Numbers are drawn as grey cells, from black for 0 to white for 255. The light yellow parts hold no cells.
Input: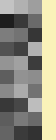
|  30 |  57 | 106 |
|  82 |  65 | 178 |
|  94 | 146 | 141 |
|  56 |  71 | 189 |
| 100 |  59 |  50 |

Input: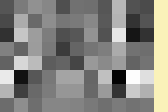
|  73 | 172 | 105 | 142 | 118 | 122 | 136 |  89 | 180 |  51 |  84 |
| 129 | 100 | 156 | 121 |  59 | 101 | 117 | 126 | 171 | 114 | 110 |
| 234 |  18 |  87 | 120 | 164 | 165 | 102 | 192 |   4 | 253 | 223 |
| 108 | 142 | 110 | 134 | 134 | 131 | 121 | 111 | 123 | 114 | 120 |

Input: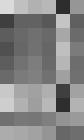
|  63 |  98 |  98 |  88 | 196 |  96 |
|  80 | 103 | 113 | 102 | 191 | 123 |
| 106 | 123 | 128 | 113 | 160 | 112 |
| 206 | 177 | 158 | 184 |  46 | 179 |
| 172 | 168 | 162 | 149 | 103 | 110 |

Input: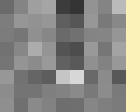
| 125 | 150 | 146 | 150 |  95 |  86 | 151 | 121 | 136 |
| 114 | 135 | 172 | 148 |  84 |  77 | 153 | 118 | 163 |
| 151 | 114 | 101 |  93 | 197 | 215 | 105 | 139 |  88 |
| 143 | 112 | 138 | 130 | 110 | 111 | 134 | 127 | 123 |

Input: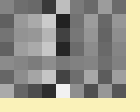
|  96 | 153 | 170 | 203 |  34 | 114 | 156 | 104 | 150 |
|  97 | 158 | 170 | 199 |  37 | 108 | 140 | 105 | 133 |
| 102 | 141 | 165 | 197 |  67 | 110 | 167 |  92 | 158 |

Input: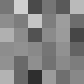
| 141 | 125 | 197 | 126 | 157 | 109 |
| 141 | 145 | 137 | 117 | 145 |  99 |
| 179 | 103 |  46 | 155 | 111 | 136 |

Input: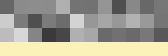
| 204 | 123 |  79 | 123 | 108 | 211 | 151 | 166 | 152 | 178 | 153 | 117 |

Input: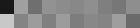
| 200 | 132 | 156 | 128 | 156 | 125 | 136 | 132 | 158 | 106 |
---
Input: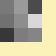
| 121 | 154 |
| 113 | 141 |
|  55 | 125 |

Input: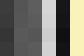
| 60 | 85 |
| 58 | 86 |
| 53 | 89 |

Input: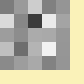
| 124 | 154 |
| 218 | 135 |
| 157 | 141 |

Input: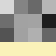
| 216 | 132 |
| 110 | 162 |
|  83 | 161 |

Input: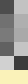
|  77 | 194 |
| 113 | 175 |
| 122 | 169 |

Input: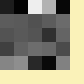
| 29 |  3 |
| 92 | 90 |
| 83 | 89 |

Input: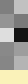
| 127 | 193 |
| 148 | 122 |
| 222 |  19 |
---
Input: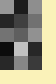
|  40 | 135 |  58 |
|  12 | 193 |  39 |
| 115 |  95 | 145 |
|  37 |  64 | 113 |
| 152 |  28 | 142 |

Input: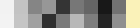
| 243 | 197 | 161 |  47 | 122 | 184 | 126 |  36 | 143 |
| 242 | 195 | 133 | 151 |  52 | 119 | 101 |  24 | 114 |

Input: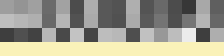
|  62 |  80 |  66 | 183 |  73 | 195 |  69 | 189 | 184 |  78 | 193 | 152 | 189 | 236 |  62 | 174 |
| 190 | 182 | 175 | 104 | 181 |  82 | 170 |  88 |  81 | 170 |  89 | 116 |  78 | 117 | 181 | 103 |
| 158 | 148 | 160 | 107 | 162 |  76 | 173 |  88 |  83 | 175 |  84 | 105 |  76 |  55 | 168 |  95 |

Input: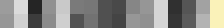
| 151 | 208 |  60 | 139 | 207 |  82 | 114 |  80 |  68 | 151 | 144 | 213 |  53 |  91 | 179 |
| 156 | 219 |  37 | 145 | 201 | 122 | 119 |  80 |  73 | 134 | 150 | 213 |  48 |  85 | 162 |

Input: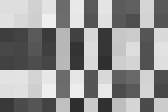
|  57 |  75 |  85 |  67 | 192 |  46 | 202 |  48 | 190 | 213 |  75 | 204 |
| 222 | 224 | 207 | 239 | 109 | 237 |  86 | 232 |  76 |  89 | 213 |  71 |
| 226 | 227 | 212 | 231 | 107 | 230 |  86 | 216 |  96 | 105 | 210 |  77 |
|  66 |  69 |  77 |  70 | 185 |  54 | 217 |  47 | 206 | 212 |  81 | 223 |
|  72 |  70 |  86 |  63 | 183 |  51 | 220 |  54 | 197 | 221 |  81 | 226 |
|  62 |  67 |  89 |  59 | 183 |  65 | 216 |  54 | 199 | 203 |  85 | 218 |
| 225 | 216 | 207 | 239 | 109 | 231 |  84 | 225 |  88 |  78 | 211 |  84 |
| 222 | 222 | 209 | 227 | 107 | 233 |  89 | 228 |  91 |  96 | 213 |  89 |

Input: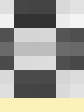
| 223 |  69 |  68 |  67 | 218 | 226 |
| 217 |  75 |  75 |  74 | 213 | 220 |
|  75 | 219 | 220 | 221 |  79 |  72 |
| 106 | 189 | 188 | 189 | 107 | 104 |
|  81 | 214 | 214 | 215 |  85 |  78 |
| 241 |  51 |  51 |  50 | 236 | 244 |
| 223 |  70 |  68 |  67 | 217 | 226 |
